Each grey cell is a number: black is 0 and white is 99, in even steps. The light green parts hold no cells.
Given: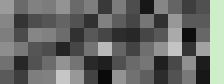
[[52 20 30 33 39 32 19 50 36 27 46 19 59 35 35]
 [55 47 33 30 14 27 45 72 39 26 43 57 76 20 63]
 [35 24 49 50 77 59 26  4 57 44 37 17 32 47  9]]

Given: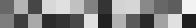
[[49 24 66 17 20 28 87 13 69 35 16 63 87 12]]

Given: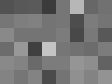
[[46 49 50 45 46 30 48 45]
 [42 59 25 76 46 44 42 48]
 [51 46 51 29 45 56 51 57]]

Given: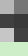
[[25 22]]

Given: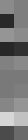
[[16 49]
 [15 19]
 [47 47]
 [52 58]
 [29 41]]

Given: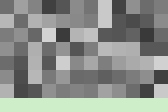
[[71 42 69 63 56 53 49 78 33 29 35 54]
 [56 42 68 42 57 33 49 72 69 68 34 34]
 [54 30 71 47 59 41 42 37 42 48 55 25]]

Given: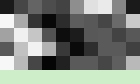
[[96 66 20  3 17 36 34 27 41 78]
 [34 75 94 69 22  4 18 35 35 25]]
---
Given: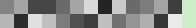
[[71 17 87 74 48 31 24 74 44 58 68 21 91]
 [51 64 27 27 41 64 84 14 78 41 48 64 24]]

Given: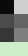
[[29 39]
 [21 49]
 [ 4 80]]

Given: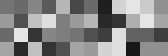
[[64 16 75 20 31 64 60 82 86  9 56 56]
 [60 31 75 86 49 60 71 16 20 68 89 64]
 [45 41 52 35 71 28 41 12 82 89 79 56]
 [41 89 20 52 49 45 31 24 86 38 38 24]]

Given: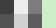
[[32 81 36]
 [24 92 48]]

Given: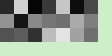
[[57  8 53 46 43 66 49]
 [32 36 19 73 88 63 43]
 [16 81  2 22 77  5 28]]

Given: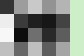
[[96  5 43 16 36]
 [92 23 12  9 26]
 [74 40 74 36 64]
 [20 61 78 57 70]]

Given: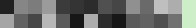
[[64 38 27 71 35  9 67 17  9 35 38 31 44]
 [13 52 48 60 23 20 17 31 27 56 41 74 67]]

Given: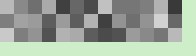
[[78 49 57 32 69 66 36 29 32 60 53 46 72]
 [72 53 43 66 25 40 29 75 46 46 49 69 22]
 [49 63 60 36 60 36 69 25 57 43 57 81 40]]
